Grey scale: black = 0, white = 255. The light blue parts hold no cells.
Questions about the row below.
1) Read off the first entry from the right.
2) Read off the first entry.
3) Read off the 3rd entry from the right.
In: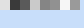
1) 154
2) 225
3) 145

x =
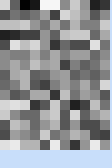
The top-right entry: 53
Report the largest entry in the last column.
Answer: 214
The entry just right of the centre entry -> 158
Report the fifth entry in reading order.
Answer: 246
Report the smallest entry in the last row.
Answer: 53
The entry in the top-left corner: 214
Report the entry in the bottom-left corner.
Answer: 224
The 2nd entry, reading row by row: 96
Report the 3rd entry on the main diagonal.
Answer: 202
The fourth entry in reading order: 23
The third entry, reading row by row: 2
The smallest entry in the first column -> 32
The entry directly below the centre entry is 127
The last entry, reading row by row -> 149
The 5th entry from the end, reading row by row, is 127
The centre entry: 149
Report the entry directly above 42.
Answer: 191
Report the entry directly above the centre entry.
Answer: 169
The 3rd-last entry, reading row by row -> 149
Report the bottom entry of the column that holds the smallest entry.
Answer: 180
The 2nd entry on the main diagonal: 115

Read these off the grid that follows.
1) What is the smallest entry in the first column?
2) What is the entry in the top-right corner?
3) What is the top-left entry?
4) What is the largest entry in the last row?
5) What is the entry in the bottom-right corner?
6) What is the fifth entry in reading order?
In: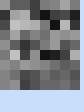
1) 52
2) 122
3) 153
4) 143
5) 93
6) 122
